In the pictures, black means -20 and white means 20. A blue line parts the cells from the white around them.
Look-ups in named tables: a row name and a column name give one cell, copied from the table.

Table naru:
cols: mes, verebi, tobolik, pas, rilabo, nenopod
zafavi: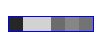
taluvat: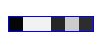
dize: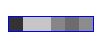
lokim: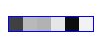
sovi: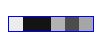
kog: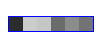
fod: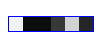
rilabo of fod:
13
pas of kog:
-3
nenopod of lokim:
18
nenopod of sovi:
6
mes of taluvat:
-19
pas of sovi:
8
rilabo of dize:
-3
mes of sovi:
17

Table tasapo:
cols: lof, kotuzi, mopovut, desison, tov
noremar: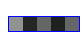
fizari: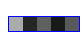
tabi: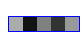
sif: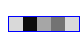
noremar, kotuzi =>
-14
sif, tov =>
14
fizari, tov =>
-6
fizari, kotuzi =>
-14
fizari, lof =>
7
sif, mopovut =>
6
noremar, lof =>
3
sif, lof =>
14
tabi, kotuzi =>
-17
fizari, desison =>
-16
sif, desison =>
-2
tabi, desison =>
-12
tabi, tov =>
4
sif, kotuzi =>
-18

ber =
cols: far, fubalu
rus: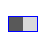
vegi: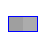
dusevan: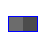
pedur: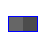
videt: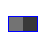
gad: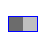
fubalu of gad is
10
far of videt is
-2
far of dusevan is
-3
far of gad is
-3
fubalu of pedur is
-8
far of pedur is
-4
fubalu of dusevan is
-8
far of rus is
-6
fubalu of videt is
-11
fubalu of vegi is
7
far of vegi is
5
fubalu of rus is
14

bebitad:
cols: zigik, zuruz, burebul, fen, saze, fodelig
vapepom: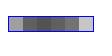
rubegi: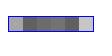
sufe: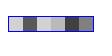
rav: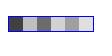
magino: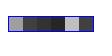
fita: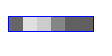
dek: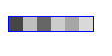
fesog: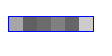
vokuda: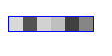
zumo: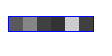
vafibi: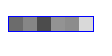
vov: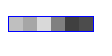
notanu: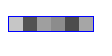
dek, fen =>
12
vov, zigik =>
10
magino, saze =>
10
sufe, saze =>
-10
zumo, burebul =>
-10
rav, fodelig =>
15
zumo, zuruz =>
1
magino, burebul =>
-12
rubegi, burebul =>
-3
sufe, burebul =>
13

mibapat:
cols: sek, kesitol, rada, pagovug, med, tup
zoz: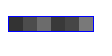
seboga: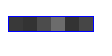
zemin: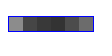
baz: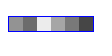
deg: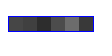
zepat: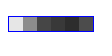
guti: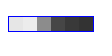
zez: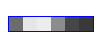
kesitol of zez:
16
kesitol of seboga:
-12
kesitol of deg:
-10
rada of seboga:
-8
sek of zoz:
-12
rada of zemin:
-11
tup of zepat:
-8
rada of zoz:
-3
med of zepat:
-13

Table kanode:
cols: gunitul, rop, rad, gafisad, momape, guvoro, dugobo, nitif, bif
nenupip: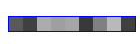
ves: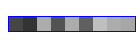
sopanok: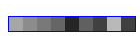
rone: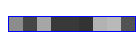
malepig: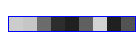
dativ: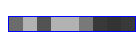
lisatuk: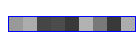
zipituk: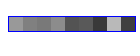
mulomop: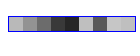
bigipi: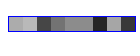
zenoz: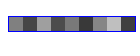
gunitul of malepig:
12
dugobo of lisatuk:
-1
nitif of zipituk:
9
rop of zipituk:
0
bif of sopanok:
-10
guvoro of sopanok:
-5
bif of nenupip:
-10
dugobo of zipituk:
-11
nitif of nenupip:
9
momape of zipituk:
-7
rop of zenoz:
-9
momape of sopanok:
-14

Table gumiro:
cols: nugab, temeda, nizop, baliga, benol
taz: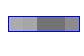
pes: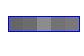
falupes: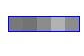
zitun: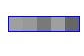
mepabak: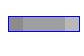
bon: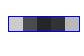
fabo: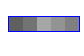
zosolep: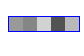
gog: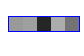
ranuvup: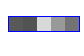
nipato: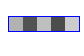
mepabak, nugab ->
2
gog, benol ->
-2
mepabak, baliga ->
5
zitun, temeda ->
4
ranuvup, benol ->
-2
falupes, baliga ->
8
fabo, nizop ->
6
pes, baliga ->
-2
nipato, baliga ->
-8
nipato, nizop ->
10
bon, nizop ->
-14
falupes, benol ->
2
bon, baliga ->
-12
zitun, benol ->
-4
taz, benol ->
2
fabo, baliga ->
3
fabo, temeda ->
-2
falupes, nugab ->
-1
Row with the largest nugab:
bon

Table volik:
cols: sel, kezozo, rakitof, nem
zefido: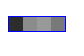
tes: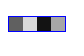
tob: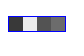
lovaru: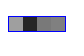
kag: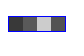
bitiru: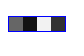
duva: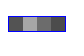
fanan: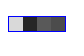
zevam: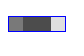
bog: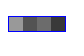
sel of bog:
4
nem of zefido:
-1
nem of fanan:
-8
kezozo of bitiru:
-17
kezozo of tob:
17
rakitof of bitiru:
18
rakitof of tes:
-17
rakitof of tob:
-7
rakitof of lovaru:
-1
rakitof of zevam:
-8

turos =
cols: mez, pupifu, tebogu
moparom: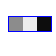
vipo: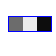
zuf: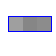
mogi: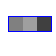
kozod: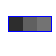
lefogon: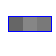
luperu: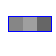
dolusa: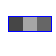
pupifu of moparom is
17
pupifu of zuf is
1
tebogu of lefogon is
-1
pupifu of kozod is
-5
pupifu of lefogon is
1
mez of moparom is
2
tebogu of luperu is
-4
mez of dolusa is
-9
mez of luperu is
1
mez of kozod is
-13
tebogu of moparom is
-18
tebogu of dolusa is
-4
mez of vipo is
-3
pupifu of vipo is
17
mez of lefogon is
-4
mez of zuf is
5
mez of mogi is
0
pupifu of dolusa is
6
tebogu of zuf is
2
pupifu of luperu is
5
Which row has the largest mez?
zuf

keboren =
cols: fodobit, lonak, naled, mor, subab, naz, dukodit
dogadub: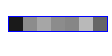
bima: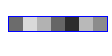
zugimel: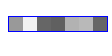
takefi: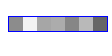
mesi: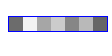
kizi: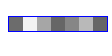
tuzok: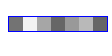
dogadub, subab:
1
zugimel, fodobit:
4
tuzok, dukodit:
-4
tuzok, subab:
4
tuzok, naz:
9
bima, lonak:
14
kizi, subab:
1
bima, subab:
-13
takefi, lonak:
18
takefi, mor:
7
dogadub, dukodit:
-4
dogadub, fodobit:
-16
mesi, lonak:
18
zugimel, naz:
9
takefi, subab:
1
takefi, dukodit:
-4
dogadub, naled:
6

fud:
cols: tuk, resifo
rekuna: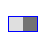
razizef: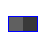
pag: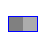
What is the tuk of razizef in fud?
-5
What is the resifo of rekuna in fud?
-2
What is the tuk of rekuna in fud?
15
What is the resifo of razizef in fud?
-11
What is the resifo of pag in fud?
7
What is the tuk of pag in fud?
0

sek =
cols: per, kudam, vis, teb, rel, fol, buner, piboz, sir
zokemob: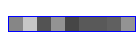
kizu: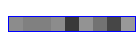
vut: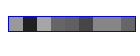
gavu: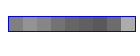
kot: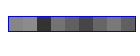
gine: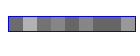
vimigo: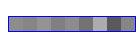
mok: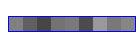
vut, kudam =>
-15
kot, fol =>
-9
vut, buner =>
1
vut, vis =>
6
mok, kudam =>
-5
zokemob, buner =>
-6
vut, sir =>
-4
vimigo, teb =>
0
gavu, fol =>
-5
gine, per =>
-3
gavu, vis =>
1
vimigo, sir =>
1
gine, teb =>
1
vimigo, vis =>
3
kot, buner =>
-4
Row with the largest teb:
zokemob

